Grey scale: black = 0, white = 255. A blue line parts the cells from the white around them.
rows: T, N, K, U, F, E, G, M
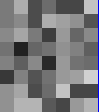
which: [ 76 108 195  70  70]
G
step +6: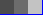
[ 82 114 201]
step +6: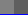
[135 101]
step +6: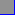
[151]
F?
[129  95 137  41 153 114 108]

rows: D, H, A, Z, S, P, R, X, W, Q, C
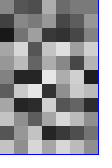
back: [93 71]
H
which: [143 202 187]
R
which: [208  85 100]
X
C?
[195 143 215 166 215 187 143]
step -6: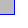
[181]

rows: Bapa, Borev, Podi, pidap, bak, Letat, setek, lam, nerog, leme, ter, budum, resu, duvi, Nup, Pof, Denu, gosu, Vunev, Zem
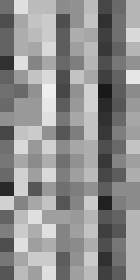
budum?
[119 167 139 173 112 145 173  56 132 159]
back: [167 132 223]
bak
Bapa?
[112 223 187 187 139 145 187  71 105 181]
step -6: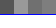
[ 80 147 106 120]
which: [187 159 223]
Zem
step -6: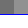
[106 139]

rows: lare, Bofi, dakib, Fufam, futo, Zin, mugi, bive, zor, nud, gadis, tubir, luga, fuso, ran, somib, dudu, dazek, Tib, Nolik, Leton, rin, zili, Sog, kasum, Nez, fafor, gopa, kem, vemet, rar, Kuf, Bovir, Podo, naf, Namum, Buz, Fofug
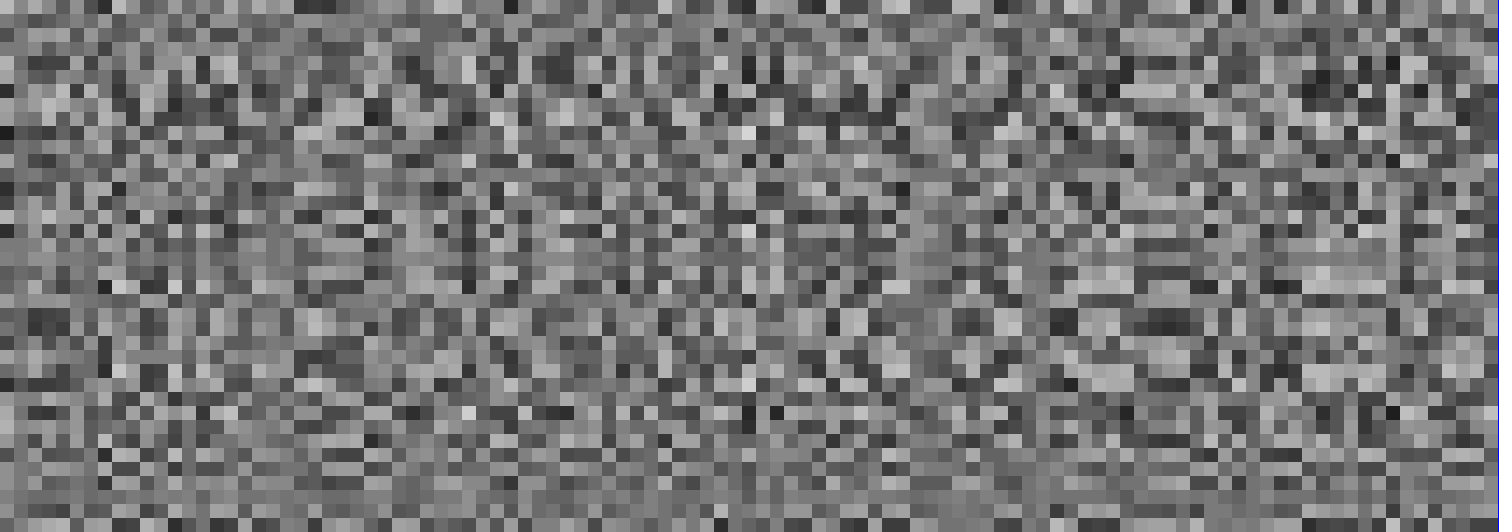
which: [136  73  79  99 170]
tubir
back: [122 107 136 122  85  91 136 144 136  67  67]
gadis

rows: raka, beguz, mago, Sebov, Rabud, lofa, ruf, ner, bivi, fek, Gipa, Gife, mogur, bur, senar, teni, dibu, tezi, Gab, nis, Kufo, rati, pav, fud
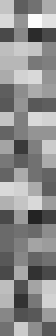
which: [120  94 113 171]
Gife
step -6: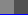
[129  75]
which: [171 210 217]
lofa
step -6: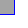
[158]

